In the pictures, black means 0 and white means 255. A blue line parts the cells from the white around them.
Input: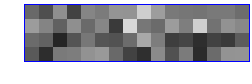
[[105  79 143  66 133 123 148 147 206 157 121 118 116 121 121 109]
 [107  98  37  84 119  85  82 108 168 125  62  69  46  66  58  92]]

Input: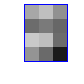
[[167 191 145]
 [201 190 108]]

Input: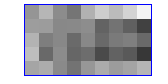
[[149 182 140 117 177 206 187 211 244]
 [179 126 136 106 136 105 122 127 105]
 [165 172 138 115 151 171 156 164 181]]

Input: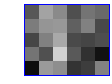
[[ 87 163 138  79 116 105]
 [ 70 129 169  74  69  78]
 [ 13 154 142  51  61 130]]

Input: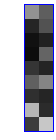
[[146  94]
 [ 17  33]
 [ 53  36]
 [ 47  37]
 [ 60 199]]

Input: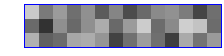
[[202 122 155 111 144  91 133  76 106 138 145 124  69 111]
 [177  96 107 167 172 149  66 112 157 111  62 170 115 154]]
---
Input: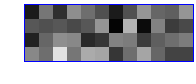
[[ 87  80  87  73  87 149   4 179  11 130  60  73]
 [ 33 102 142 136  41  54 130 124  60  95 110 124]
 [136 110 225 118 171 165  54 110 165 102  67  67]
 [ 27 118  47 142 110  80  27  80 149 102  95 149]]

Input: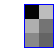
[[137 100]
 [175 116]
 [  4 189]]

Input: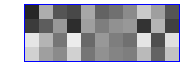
[[ 59  93 152  45 159 126 145 152  51 180  65]
 [209 159 139 209 118 145 132 126 186  99 194]
 [ 38 173  85  72 167  99 112 139 202 159  85]
 [229 180 118 236 105 152 126 112 229  79 223]]

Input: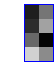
[[104   4]
 [ 30 117]
 [209 139]
 [ 45 162]]

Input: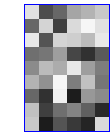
[[200  28  84  57  36 218]
 [103  49 240  28 152 139]
 [193  63 111 132  96  42]
 [225  77 103 165 179 200]
 [232  84 212 206 187 232]
 [111 118 158  70  49  90]
 [179 145 246 125 193 118]
 [139 187 172 232 158 125]
 [103 212  63 218 246 225]]

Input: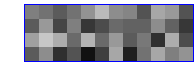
[[127 114  91 114 147 186 141 133  83 167 153  83]
 [ 91 141  47  83  17  63 167  31 114 167 127 147]
 [ 91 153  69 127  55  76 106  98  98 141  98  55]
 [160 199 173 106 179 106 153  91 120  47 173  76]]

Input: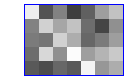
[[ 89  76 103  89 244 151 173]
 [238  83 130  62  96 158 194]
 [123 117 209 173 103 123 158]
 [130 209 166 194 109  69 144]
 [109 216 144 252 158 180 201]]
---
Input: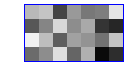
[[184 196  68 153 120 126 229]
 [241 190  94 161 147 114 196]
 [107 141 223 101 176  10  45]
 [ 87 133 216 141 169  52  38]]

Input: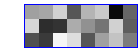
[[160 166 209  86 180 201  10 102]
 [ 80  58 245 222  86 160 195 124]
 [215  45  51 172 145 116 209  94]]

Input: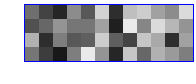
[[ 81 103 148 118 118 161  31 234 134 219 183 148]
 [111  67  38 140  88 211  46 191 205 161 140 219]
 [118  61  24 126 234 148  38 198 103 177 154 126]
 [177  46 126  88  95 205  95  67 198 169  46 161]]

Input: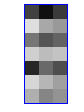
[[207 188 195]
 [214 182 160]
 [222 168 153]
 [175 133 147]
 [ 38 105  78]
 [118  84  99]
 [ 65  16  58]]

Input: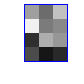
[[ 47 173 151]
 [241 123 137]
 [159 108 193]
 [ 75  22  41]]

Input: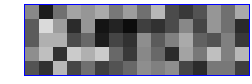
[[ 91 218 157  43 150  20  35  12  63  49  75 136  69 150 112  43]
 [142 191  49 203 176 203 104  57 136 104  43 163 120 191 128 184]
 [ 91 176 176  75 104  28  69  49 142  91 128 170  97  83 128  57]
 [ 83  49 184  69 112  63  83 104 142 128 142  69  43 120 120  63]
 [136  28 112 163 150 170 120 157 112 184  75  57  83 150 112 170]]

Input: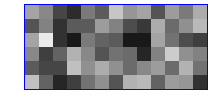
[[164 235  50  25 122  99  91  25  25 164 114  77  63]
 [164 136  70  44 122  91 198 150 164  84 156 122 172]
 [ 84 130  50  91  91 156 130  77  57 172 107 144 185]
 [192  99  38  63 114 144  84 178 185  99 156 150  50]
 [ 91  70  70 192 144 172 144 107 136 156 107 178 114]
 [136  63  99 178 136  84 114 107  38 130 204 144 130]]

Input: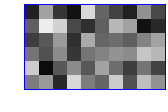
[[ 95 237 210  73  47  95 184 162  18  41]
 [ 33 162  54  18 216 101  67  33 146  73]
 [125 154  41 216 125 101 204  81 190 146]
 [ 61  88 154  47 170 101 109  95 131 162]
 [117  81 139  54 117 131 146 139 198 184]
 [204  12  88 139  88 162 109  61 117  67]]

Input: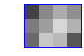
[[106 199 185  86]
 [124 158 215 178]
 [ 66 137 172 144]]
